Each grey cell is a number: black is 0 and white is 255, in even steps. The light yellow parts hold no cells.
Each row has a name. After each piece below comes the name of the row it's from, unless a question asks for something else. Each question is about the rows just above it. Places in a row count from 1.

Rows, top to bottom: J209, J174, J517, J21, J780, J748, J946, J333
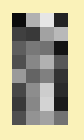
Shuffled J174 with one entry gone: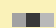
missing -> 64
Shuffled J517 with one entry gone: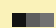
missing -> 120

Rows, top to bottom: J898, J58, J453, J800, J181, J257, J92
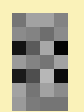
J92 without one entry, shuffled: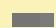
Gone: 154
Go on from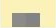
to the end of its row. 110 139
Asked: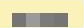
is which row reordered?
J92
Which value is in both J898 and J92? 117
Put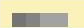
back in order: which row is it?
J898
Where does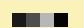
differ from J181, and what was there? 4, 12

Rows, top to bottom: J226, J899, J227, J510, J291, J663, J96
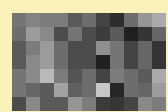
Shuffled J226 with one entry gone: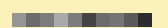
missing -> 131
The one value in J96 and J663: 90
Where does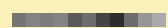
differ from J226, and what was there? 4, 124
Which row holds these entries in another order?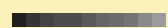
J510
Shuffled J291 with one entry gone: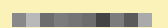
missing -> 84
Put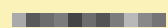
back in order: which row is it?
J291
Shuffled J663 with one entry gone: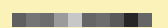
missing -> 162

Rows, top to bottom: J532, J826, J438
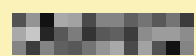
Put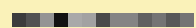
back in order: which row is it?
J532
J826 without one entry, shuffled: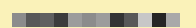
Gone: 124

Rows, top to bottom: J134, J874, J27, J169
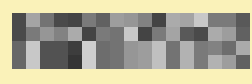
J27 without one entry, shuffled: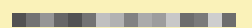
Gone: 61
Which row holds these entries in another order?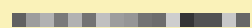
J169
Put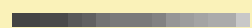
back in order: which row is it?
J874
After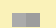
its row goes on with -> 97
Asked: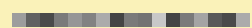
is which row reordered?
J874

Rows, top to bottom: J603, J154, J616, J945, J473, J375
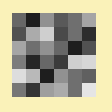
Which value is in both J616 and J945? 103
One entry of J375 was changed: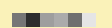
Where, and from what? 2, 52
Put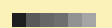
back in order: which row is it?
J603

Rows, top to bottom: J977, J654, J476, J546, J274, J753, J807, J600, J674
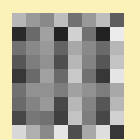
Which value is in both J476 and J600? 113
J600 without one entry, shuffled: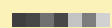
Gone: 119
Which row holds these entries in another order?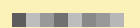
J977
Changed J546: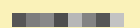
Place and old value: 3, 145
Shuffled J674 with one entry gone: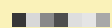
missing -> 175
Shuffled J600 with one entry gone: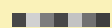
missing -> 119
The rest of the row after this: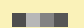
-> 195

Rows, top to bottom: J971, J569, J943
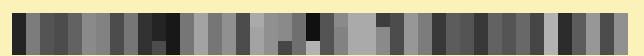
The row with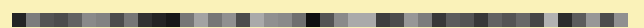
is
J971
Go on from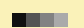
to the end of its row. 170 138 76 151 124 56 92 84 56 98 84 104 70 178 44 92 151 76 144
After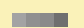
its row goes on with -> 16 84 130 170 170 138 76 151 124 56 92 84 56 98 84 104 70 178 44 92 151
 76 144
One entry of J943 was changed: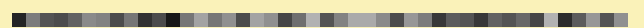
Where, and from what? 43, 76

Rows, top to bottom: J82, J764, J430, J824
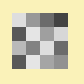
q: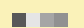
J824
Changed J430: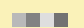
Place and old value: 4, 107
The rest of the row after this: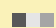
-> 145
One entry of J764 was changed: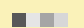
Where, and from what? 3, 159
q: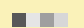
J764

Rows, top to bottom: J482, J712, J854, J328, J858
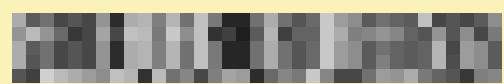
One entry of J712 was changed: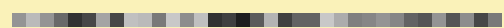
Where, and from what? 5, 56
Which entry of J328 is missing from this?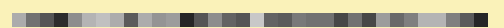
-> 77
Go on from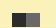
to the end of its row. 134 121 200 134 71 71 113 156 148 172 121 99 85 56 127 134

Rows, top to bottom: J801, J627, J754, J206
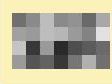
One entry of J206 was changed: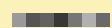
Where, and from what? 7, 112
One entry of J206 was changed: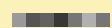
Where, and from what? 7, 112
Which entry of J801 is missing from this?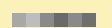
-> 146
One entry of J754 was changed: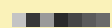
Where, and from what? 5, 78
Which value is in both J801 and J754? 106

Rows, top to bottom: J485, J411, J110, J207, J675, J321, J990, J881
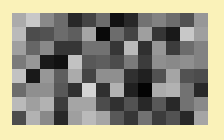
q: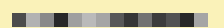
J881
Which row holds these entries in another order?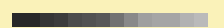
J881
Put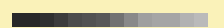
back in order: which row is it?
J990
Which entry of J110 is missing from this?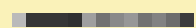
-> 102
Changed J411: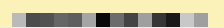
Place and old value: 4, 108
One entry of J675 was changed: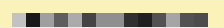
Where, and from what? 3, 151

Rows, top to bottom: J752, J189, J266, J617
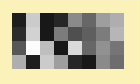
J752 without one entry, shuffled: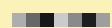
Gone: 38
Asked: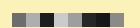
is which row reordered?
J617
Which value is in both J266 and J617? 24
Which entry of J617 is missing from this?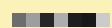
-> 138
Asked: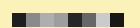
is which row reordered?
J752
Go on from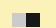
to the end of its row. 38 138 103 158 174

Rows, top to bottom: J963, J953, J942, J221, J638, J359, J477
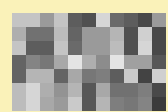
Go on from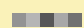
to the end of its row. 113 126 73
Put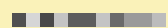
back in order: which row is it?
J942
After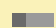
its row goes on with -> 188 80 214 73

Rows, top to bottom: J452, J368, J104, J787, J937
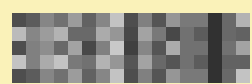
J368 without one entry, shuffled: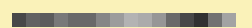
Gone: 187
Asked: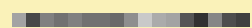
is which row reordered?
J104

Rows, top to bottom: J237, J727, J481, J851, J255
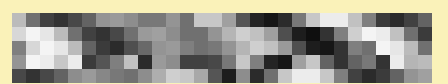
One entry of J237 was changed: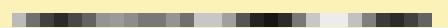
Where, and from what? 4, 51
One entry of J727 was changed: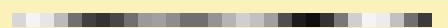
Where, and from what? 24, 127
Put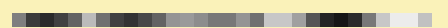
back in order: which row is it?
J237
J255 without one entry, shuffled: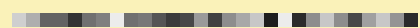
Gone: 135
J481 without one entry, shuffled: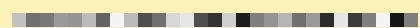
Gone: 105
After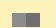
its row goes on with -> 112 148 181 207 193 160 79 29 15 51 127 207 244 236 193 112 59
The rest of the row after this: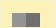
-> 199 199 160 85 36 22 43 120 199 236 236 193 127 59 43 65 99

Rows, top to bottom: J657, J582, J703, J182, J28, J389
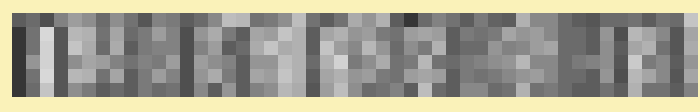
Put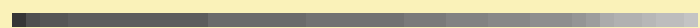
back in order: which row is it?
J389
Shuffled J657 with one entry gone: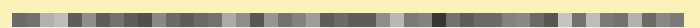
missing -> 99

